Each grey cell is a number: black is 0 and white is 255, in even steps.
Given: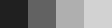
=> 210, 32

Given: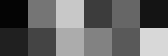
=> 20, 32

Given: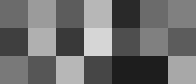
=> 128, 121

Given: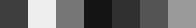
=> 154, 63

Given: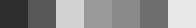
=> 231, 46

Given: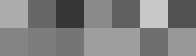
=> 82, 132

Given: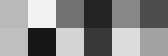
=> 77, 191
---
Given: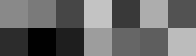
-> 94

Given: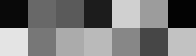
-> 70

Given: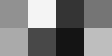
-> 20

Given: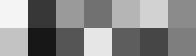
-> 70

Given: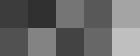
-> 103

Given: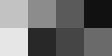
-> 69
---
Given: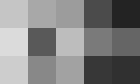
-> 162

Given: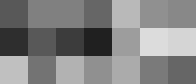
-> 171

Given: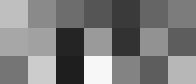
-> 131

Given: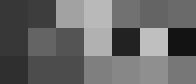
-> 135

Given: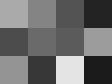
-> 55

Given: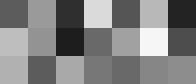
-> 105

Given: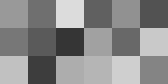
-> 181

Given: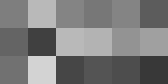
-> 84

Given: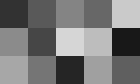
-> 37

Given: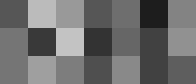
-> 137
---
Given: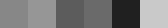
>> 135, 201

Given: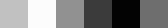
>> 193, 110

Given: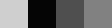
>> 207, 129

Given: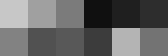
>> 199, 115

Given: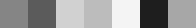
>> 133, 167

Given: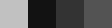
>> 193, 83

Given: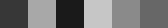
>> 55, 103

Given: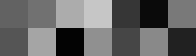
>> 98, 33

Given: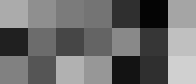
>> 171, 208
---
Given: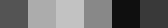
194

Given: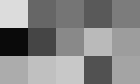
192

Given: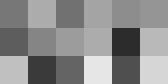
100

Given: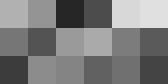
132

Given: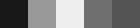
153

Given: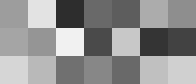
135

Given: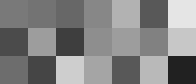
165

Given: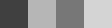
64
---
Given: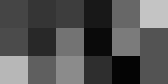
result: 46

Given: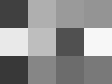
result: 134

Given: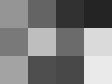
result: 78

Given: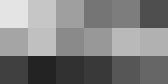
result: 57

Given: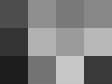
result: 114

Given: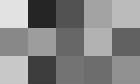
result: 115

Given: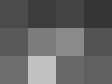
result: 193

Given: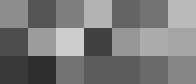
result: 92
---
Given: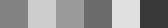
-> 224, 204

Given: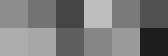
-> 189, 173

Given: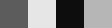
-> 230, 182

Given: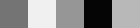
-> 240, 184

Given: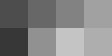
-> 196, 174

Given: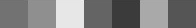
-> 231, 169

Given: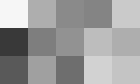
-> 246, 210

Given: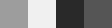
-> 240, 157
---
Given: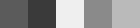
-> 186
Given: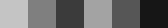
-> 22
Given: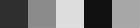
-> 167
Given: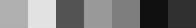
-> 48
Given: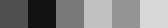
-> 215
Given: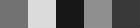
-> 57
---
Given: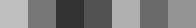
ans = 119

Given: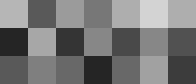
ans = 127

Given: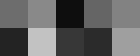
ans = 194

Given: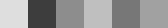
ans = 61

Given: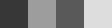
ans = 157

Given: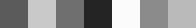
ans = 201

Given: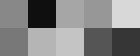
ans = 181
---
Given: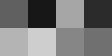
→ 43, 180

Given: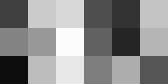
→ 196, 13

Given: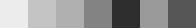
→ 85, 236

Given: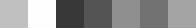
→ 164, 192

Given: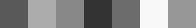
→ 150, 89

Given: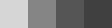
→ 64, 214

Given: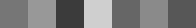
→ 87, 118
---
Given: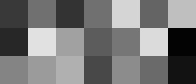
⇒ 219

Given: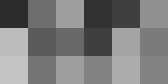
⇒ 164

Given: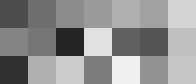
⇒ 84

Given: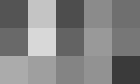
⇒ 153

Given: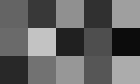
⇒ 78

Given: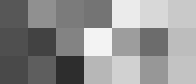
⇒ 108
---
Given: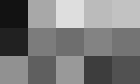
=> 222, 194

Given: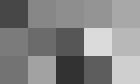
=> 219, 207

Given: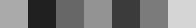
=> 213, 170

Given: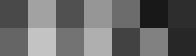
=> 195, 175

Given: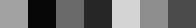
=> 212, 162

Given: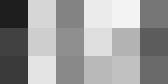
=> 243, 235
